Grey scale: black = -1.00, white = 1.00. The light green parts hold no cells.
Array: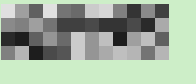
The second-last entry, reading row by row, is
-0.09
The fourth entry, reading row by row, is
0.76
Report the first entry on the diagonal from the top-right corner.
-0.50
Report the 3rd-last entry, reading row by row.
0.42
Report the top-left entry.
0.76
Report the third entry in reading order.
-0.25
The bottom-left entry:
0.00
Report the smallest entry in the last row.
-0.77
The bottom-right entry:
0.42

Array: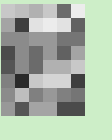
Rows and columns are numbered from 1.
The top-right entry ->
0.85
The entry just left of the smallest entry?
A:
0.00
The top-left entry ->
0.57
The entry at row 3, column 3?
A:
0.19
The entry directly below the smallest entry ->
0.49
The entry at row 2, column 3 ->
0.77
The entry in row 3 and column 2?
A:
0.09
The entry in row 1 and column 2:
0.49
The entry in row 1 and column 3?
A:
0.39

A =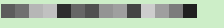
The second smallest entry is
-0.65
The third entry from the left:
0.43
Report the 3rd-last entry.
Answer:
0.25
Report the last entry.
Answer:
-0.75

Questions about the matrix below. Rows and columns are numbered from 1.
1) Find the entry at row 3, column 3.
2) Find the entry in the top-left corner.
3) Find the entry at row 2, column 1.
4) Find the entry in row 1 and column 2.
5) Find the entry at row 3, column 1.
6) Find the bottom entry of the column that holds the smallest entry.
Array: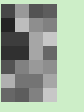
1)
0.30
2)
-0.44
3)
-0.72
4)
0.20
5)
-0.52
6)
-0.19

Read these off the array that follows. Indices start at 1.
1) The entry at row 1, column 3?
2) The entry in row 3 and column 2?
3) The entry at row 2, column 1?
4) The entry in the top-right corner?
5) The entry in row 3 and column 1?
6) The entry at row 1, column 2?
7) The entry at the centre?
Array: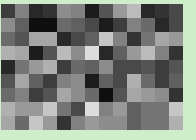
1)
-0.69
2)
-0.34
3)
0.10
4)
-0.43
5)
-0.17
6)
0.01
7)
-0.25

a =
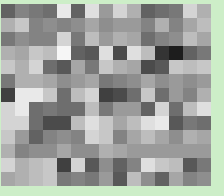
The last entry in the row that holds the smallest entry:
-0.06
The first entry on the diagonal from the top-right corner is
0.38
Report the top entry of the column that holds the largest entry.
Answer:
0.83
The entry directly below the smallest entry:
0.56
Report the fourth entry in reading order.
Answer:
-0.14
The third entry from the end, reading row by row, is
0.30
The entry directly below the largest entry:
-0.31
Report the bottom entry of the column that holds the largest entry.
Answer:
-0.06
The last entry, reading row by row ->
0.11
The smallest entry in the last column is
-0.14
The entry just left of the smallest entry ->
-0.59
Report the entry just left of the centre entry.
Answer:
0.66
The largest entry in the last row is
0.56
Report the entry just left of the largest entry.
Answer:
0.48
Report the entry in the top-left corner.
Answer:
-0.23
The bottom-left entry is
0.30
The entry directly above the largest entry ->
0.66
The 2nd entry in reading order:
0.03
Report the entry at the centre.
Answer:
-0.50
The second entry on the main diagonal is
0.56
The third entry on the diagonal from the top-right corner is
0.11
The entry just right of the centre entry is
-0.41
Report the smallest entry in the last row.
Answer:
-0.31
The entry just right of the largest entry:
-0.23

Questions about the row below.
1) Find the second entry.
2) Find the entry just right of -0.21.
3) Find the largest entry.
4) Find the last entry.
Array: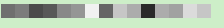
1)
-0.03
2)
0.55
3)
0.89
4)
0.55

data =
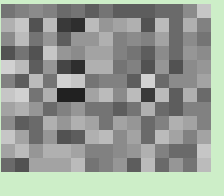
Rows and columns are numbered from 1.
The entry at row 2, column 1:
0.38
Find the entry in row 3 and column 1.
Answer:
0.09
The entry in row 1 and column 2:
0.01
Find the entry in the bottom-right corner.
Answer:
0.47
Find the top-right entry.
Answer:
0.55
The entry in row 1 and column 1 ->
-0.09
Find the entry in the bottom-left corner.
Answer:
-0.17
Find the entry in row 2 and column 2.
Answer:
0.55
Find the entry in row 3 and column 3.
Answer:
-0.09
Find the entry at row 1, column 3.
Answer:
0.09

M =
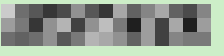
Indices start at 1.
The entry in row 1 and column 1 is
0.59
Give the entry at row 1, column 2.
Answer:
-0.14
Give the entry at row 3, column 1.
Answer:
-0.14
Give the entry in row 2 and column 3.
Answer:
-0.58
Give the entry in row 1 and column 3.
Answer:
-0.32
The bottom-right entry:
-0.05
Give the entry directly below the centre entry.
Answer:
0.32
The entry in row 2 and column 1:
0.23
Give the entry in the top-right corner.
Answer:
0.04

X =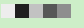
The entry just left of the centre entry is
-0.76
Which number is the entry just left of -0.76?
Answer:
0.86
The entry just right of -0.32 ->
0.11
